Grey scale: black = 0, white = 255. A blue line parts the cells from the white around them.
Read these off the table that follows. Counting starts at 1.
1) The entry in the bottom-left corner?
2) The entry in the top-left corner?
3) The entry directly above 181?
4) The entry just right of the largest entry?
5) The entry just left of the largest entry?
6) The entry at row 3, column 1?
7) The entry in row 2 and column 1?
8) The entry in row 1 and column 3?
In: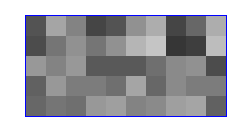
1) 103
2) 83
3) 145
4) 54
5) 181
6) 152
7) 76
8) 131

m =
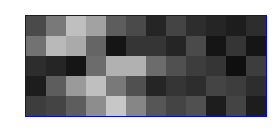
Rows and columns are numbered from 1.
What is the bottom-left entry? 61
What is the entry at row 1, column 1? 74
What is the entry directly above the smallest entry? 53
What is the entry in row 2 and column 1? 114
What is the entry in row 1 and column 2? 121
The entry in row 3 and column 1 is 45
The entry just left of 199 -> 141
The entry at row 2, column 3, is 170
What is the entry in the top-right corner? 45
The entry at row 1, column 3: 191
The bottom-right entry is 29
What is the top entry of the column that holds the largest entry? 93
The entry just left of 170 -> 185
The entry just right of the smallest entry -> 61
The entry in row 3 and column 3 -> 21

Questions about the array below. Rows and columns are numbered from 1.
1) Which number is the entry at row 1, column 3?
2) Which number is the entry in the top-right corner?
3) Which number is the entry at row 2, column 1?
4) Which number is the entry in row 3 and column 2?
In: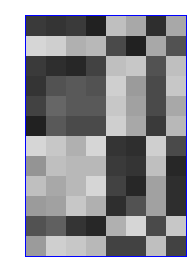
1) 58
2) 168
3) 214
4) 46

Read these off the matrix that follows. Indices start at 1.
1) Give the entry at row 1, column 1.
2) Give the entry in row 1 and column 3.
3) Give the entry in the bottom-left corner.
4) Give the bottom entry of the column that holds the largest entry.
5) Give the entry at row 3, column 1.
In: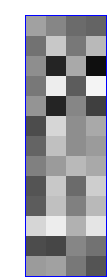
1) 161
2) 107
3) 155
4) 84
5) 142

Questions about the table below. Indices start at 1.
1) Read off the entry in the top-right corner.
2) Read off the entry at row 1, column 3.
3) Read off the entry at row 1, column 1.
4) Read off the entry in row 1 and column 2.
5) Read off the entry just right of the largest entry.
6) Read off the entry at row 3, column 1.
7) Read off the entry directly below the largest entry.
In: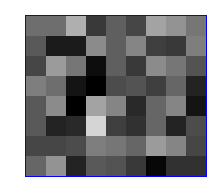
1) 118
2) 175
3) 110
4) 110
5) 63
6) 70
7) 126

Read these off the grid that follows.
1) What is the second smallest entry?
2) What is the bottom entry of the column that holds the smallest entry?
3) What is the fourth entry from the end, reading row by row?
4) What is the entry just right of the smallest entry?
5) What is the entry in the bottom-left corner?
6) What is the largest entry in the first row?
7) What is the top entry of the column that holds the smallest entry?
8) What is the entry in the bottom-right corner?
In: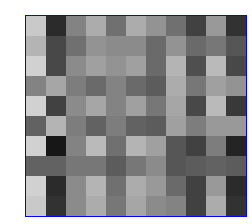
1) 36
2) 50
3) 131
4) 131
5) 201
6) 201
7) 43
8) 50

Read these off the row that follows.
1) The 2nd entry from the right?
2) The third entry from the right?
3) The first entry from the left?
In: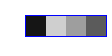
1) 158
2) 207
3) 21
